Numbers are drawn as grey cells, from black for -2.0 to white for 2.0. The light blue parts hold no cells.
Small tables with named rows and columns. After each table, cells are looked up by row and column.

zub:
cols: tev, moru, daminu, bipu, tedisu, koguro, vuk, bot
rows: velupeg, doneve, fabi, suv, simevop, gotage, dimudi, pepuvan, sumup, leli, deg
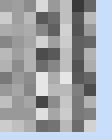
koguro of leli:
1.2
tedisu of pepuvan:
0.9
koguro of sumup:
1.1
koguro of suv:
1.2
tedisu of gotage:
0.1
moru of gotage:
0.2
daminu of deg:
0.7
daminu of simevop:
0.8
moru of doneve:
0.5
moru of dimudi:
0.4
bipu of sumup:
-0.9
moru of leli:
0.4
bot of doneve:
0.9
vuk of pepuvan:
0.0
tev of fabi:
0.7
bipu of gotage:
-0.3
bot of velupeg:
-0.4
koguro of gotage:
1.0
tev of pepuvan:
0.4
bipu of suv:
1.3

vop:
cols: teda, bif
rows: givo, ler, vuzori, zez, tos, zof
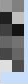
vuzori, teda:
-1.0
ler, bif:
1.0
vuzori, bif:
-1.7
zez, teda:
-0.4
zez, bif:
-0.2
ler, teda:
-1.5
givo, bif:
0.0
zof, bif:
-0.8
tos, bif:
-0.4
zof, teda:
1.5
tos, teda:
-0.9
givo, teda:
0.4

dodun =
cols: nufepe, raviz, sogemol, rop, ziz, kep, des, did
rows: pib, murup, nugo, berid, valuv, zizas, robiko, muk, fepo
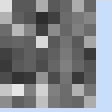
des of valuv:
-0.5
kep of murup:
-0.3
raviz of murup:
-0.5
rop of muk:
1.3
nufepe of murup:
0.8
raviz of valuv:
-0.7
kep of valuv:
-0.1
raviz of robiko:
-1.2
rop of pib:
0.7
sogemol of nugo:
0.1
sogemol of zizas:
-0.5
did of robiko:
-0.6
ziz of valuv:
-0.5
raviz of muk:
1.6
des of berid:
-0.6
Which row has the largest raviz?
muk

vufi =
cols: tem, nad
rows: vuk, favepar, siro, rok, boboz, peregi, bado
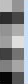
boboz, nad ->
-0.2
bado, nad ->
-0.7
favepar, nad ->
-0.9
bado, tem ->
-1.9
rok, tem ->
0.5
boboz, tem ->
-1.0
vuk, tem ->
1.0
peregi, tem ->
0.0
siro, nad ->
0.7
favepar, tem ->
-1.3

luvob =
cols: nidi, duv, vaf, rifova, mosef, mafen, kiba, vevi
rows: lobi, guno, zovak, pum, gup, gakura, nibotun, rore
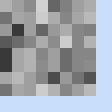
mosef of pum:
0.2
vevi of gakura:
0.2
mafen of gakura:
-0.3
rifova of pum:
0.7
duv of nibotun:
0.9
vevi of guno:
0.9
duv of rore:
0.6
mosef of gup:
0.5
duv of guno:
0.6
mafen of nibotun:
0.4
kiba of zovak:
0.1

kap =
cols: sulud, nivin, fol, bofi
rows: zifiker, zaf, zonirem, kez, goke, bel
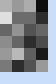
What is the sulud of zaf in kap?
1.5
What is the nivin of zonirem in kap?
0.3
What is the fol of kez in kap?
-1.3
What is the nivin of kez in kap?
-0.4
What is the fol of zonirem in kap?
-0.7
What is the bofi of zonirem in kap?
-0.4
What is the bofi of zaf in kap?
-1.3
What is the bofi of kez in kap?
-0.8
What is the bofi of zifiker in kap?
-1.8
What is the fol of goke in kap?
-0.5
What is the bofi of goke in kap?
-1.6
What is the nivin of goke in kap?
0.9
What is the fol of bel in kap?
-0.7
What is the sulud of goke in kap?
0.4

